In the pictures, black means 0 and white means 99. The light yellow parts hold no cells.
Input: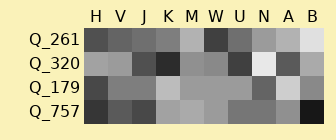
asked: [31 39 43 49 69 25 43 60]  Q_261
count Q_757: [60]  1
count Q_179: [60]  3

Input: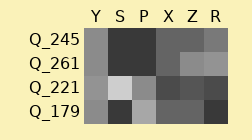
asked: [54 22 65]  Q_179
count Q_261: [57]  1
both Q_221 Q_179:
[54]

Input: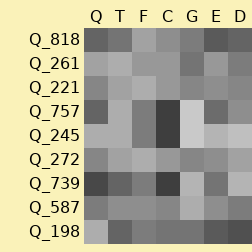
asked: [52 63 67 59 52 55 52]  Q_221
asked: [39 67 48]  Q_757
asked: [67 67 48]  Q_245
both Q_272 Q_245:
[67]
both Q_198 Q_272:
[67]
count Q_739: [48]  1

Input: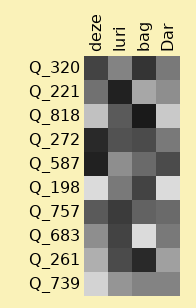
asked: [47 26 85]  Q_198
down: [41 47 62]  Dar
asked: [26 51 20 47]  Q_320
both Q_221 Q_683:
[55]

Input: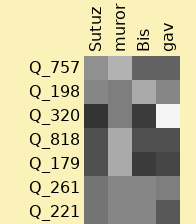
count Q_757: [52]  0
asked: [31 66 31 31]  Q_818
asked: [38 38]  Q_757
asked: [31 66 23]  Q_179
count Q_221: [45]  1
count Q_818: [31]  3

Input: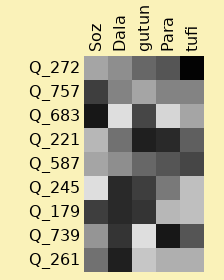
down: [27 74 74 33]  tufi
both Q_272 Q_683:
[64]
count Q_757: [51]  3

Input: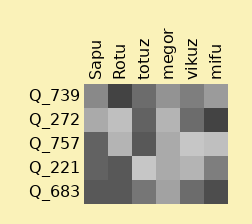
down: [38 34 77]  totuz
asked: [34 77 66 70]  Q_221
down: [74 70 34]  Rotu

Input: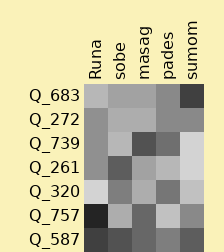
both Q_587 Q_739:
[32]
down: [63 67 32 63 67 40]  masag
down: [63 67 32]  masag
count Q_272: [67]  2
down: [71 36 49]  sobe
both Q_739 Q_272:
[56]

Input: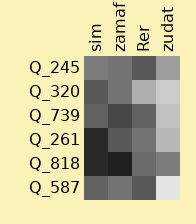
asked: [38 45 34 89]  Q_587
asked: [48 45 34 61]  Q_245
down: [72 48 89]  zudat
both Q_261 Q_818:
[16]
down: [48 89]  zudat
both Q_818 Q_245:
[48]
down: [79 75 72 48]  zudat

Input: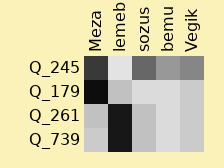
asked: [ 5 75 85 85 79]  Q_179
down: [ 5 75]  Meza
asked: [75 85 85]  Q_179
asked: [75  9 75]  Q_261
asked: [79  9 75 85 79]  Q_739
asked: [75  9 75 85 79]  Q_261

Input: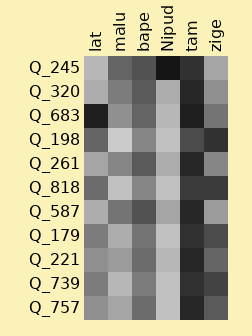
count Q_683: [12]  2
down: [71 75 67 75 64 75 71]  Nipud
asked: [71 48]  Q_739

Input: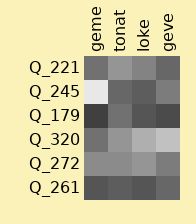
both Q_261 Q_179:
[33]
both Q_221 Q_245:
[40]
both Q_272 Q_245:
[48]
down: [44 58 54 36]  tonat
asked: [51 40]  Q_221

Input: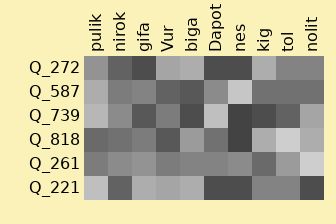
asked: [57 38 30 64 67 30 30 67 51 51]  Q_272
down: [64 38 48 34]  Vur
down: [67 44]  kig
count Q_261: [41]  1
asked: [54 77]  Q_587
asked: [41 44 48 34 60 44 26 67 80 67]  Q_818
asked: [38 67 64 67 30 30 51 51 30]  Q_221

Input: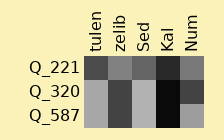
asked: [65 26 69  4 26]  Q_320
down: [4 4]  Kal

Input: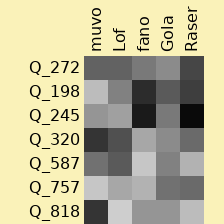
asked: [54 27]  Q_272
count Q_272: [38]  2
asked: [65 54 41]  Q_320
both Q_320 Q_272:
[54]
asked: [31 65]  Q_320

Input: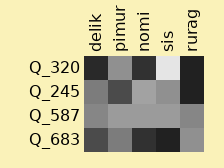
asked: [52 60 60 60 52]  Q_587
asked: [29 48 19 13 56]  Q_683
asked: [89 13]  Q_320
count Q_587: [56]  0
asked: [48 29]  Q_245

